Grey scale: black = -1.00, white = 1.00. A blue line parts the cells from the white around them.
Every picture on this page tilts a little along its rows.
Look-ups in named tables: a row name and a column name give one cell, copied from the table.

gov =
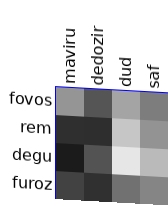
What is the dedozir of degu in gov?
-0.35
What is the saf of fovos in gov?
-0.02
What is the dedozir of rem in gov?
-0.64
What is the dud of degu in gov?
0.80
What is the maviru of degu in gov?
-0.79
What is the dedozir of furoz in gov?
-0.62
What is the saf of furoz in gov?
0.04
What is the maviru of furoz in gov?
-0.48
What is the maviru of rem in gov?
-0.63
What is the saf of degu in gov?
0.46
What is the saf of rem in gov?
0.15
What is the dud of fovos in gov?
0.29
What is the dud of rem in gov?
0.55
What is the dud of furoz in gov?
-0.11

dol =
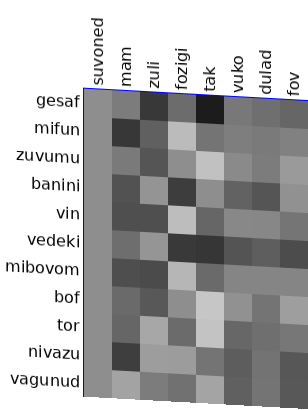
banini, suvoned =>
0.11
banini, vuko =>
-0.23
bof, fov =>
0.24
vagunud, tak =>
0.29
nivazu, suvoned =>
0.11
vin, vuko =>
0.07
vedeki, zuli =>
0.17
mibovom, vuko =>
0.04
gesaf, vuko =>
-0.06
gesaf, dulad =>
-0.13
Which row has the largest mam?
vagunud

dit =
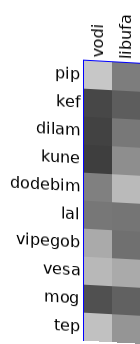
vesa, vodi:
0.44
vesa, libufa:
0.33
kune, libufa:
0.11
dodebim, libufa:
0.46
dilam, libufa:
-0.06
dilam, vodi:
-0.48
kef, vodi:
-0.44
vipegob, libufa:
-0.12
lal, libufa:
-0.08
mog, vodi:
-0.37

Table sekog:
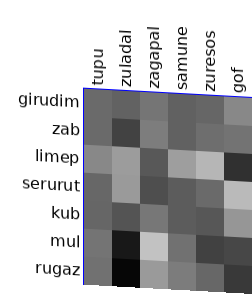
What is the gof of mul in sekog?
-0.44
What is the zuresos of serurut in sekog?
-0.17
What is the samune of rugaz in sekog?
-0.03
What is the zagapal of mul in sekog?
0.52
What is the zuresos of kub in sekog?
-0.32
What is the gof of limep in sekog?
-0.62

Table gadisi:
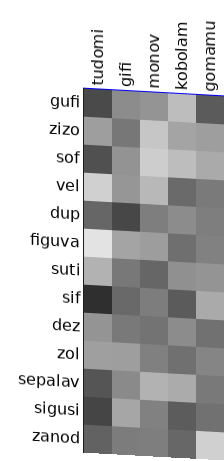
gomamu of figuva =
0.01
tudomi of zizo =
0.24
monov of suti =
-0.20
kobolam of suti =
0.13
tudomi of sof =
-0.37
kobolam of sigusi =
-0.28
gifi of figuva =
0.29
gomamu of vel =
-0.04

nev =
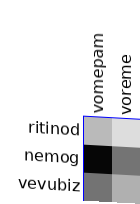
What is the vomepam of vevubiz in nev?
-0.10
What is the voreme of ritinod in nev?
0.73
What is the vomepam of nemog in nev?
-0.95
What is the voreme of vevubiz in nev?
0.38
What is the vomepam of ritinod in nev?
0.46
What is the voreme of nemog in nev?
-0.09

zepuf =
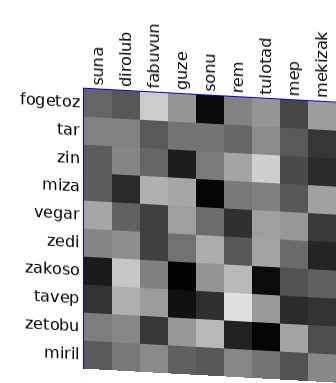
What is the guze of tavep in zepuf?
-0.87
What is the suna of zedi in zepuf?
0.04
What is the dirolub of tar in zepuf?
0.02
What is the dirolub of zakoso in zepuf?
0.56
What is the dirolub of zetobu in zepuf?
0.05
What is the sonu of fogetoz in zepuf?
-0.92
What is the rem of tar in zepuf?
-0.20
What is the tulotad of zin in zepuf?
0.62

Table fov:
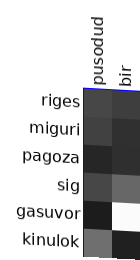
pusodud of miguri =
-0.49
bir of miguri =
-0.62
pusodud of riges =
-0.44
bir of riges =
-0.51
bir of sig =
-0.19
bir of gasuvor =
0.97
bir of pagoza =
-0.63

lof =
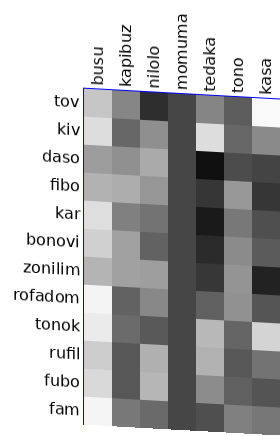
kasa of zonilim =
-0.73
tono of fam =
0.00
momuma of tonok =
-0.45
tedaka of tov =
0.04
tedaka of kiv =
0.73
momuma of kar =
-0.45

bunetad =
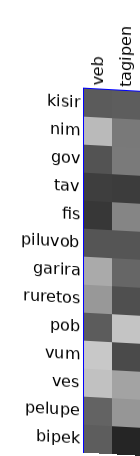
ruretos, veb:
0.19
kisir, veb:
-0.29
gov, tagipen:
-0.04
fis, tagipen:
0.04
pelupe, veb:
-0.22
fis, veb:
-0.57

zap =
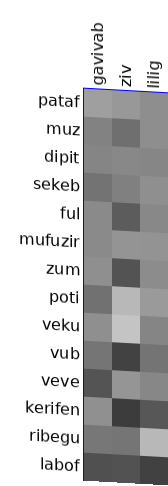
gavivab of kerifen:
0.13
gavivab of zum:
0.12
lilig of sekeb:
0.12
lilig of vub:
-0.09
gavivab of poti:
-0.11
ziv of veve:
0.17
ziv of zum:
-0.35
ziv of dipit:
0.07
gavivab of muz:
0.02
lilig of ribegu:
0.44
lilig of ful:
0.07
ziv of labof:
-0.36
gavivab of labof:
-0.37
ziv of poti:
0.44
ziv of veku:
0.54
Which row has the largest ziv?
veku

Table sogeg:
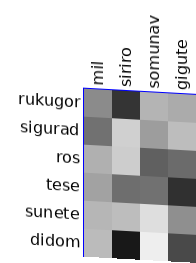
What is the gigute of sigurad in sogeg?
0.48
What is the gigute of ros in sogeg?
-0.16
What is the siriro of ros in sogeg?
0.61
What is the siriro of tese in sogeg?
-0.14
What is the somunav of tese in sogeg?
-0.11
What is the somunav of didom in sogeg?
0.87
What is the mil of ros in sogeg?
0.38
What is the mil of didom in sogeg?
0.47
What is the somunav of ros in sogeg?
-0.25
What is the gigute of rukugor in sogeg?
0.34
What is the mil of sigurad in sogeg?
-0.11
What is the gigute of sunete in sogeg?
0.12
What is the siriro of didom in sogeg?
-0.81
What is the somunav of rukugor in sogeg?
0.41
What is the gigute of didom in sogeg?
-0.43

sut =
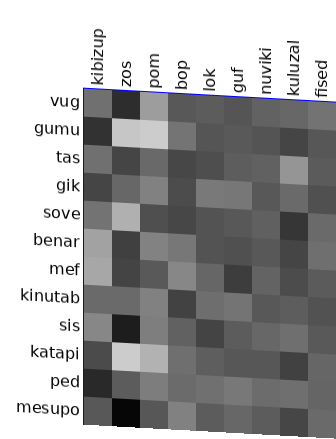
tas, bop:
-0.44
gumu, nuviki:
-0.34
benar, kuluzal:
-0.46
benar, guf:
-0.37
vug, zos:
-0.65
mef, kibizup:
0.31
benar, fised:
-0.13
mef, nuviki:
-0.22
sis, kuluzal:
-0.13
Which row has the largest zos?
katapi

